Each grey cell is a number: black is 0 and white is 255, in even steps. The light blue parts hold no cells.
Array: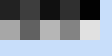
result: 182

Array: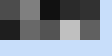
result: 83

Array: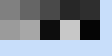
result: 13

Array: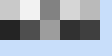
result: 157

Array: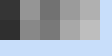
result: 121

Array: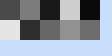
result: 103
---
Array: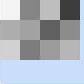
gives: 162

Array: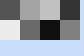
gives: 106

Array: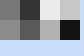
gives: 89

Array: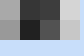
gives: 33

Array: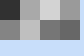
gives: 191

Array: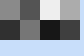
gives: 118

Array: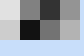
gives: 18

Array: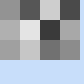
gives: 228
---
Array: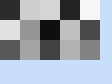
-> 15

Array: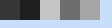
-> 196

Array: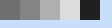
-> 175

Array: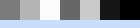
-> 103

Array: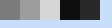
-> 214

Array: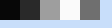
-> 158

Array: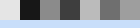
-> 62

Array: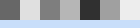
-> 182
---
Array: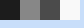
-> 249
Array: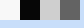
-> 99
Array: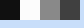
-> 64
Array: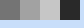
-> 41
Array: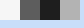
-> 179
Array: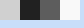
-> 249
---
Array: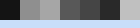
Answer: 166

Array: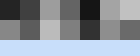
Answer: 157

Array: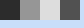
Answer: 221

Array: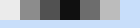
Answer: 81

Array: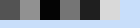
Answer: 4

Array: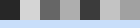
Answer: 102

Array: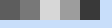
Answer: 215
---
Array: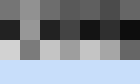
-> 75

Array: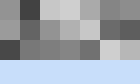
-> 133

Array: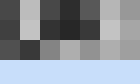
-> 182

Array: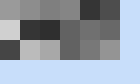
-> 53

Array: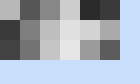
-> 43

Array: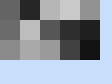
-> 201

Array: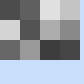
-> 224

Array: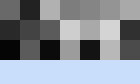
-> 148
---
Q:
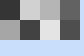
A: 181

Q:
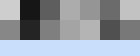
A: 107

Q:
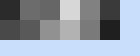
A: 129

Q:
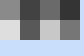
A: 106

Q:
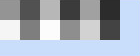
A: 161

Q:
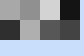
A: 211

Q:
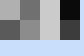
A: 203

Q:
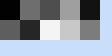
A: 159
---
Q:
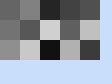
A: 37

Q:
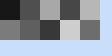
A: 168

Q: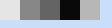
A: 100

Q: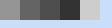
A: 78

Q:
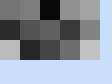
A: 7

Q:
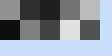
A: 30
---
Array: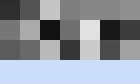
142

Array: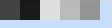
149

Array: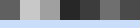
74

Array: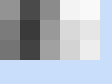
249

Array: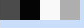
174

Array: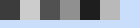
185

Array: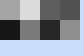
81

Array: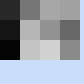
161

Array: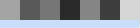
214

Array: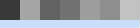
194
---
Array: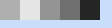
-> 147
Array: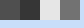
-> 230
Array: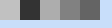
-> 173
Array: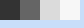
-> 219
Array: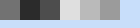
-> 77
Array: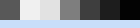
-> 226
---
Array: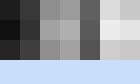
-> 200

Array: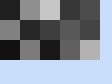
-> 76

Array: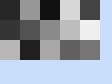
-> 67

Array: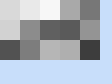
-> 119

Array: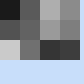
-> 139

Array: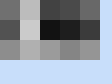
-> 104

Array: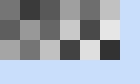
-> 193

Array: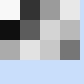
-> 232
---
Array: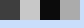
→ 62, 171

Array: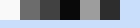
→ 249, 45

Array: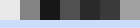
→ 232, 161

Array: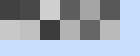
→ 65, 185

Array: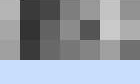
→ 180, 112

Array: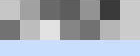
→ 198, 204
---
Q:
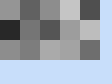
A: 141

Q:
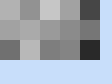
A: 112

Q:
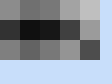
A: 127

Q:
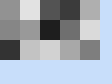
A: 51

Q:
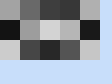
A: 204

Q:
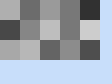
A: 168
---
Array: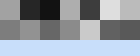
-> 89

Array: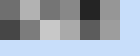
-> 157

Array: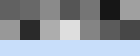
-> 71

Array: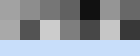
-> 56

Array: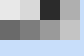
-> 196

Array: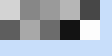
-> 253

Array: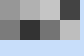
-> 190

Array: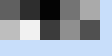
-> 80

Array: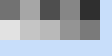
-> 122

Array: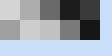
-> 22
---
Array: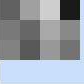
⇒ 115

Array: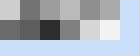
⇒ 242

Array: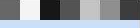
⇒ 61

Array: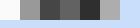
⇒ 173

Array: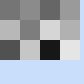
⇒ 229

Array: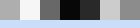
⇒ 140

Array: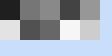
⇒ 205
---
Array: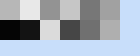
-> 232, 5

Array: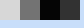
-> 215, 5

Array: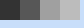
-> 188, 51

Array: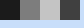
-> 196, 27

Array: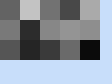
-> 195, 11

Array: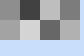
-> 212, 65
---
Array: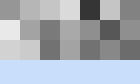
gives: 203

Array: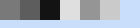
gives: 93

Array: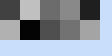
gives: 4

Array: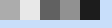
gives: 232

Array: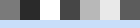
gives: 42

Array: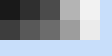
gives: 88

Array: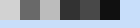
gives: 105

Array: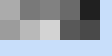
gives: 185
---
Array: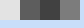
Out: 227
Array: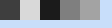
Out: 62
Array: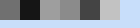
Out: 112
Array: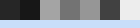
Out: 38
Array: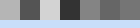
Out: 181
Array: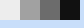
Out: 237
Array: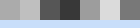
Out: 171
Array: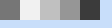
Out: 118
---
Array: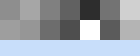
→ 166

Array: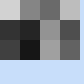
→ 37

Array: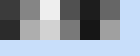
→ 133

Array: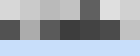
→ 202

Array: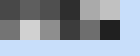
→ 94

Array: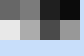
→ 123

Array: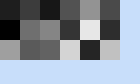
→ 111

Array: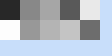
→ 136

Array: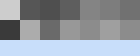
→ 86

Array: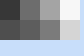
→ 109
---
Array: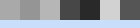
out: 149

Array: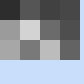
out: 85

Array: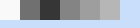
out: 112

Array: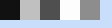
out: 192

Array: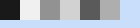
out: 240

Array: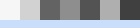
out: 210
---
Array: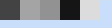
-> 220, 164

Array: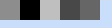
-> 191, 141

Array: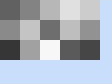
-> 247, 224

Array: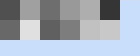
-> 224, 200

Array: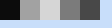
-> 214, 162

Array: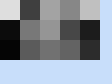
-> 222, 192

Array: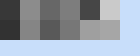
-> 202, 166
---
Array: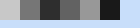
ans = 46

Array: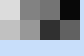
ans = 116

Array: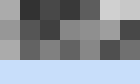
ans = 72

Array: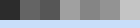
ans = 86

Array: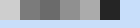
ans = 107

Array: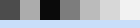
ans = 10

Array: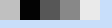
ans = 87

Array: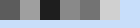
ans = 30

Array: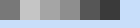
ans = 165
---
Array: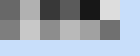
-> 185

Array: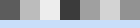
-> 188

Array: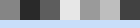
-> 154

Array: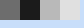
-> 109

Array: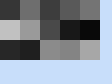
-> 154

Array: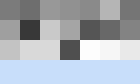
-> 233

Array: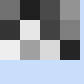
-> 217
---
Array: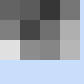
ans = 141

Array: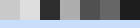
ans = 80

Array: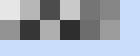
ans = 46

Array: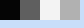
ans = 95

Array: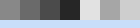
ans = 226

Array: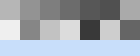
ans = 57
